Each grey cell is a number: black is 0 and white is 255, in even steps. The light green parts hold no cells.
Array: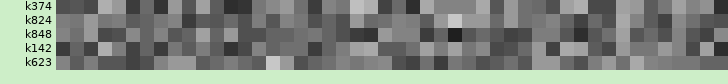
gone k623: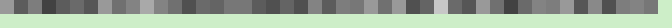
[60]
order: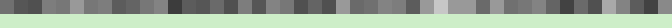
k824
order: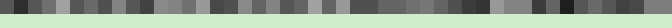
k848
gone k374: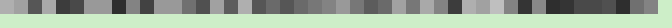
[145]

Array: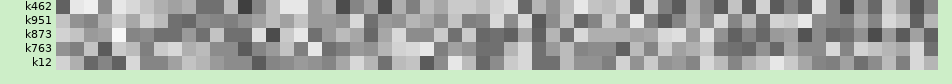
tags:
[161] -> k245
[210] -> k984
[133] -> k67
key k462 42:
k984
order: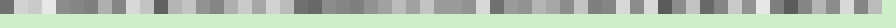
k951
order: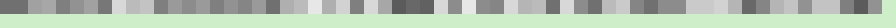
k763
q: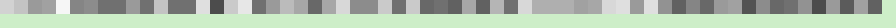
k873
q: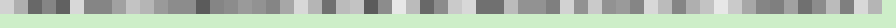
k12
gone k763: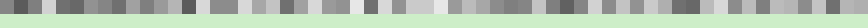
[119]

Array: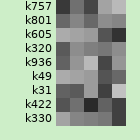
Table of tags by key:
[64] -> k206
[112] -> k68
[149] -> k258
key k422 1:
k68
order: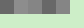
k801

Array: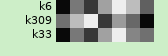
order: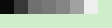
k33
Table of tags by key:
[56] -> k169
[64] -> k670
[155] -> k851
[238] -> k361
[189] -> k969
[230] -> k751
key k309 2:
k361
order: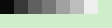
k6
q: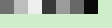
k309
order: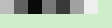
k6
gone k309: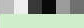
[104]

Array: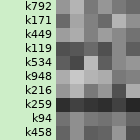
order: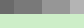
k792
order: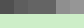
k458

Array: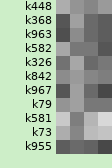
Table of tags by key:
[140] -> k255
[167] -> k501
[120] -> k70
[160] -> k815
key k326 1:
k501
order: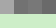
k326
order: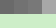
k326
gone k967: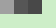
[106]
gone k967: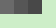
[160]
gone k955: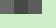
[99]

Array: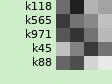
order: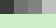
k45
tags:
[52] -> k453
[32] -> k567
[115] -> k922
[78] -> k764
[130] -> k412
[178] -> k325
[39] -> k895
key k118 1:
k567
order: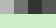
k971
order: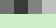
k45

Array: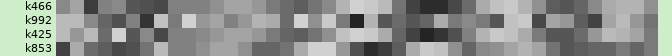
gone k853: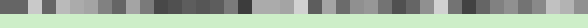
[44]
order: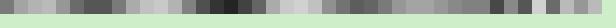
k425
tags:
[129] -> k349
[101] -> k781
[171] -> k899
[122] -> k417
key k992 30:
k417
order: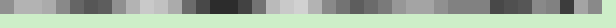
k466

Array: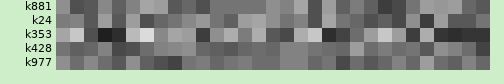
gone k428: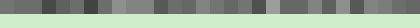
[136]
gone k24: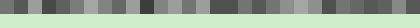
[151]
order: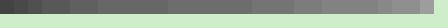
k977
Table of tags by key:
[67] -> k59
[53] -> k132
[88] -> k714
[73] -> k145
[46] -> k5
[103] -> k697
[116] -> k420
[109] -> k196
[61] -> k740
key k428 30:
k59
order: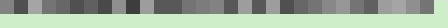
k24
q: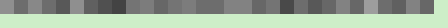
k977

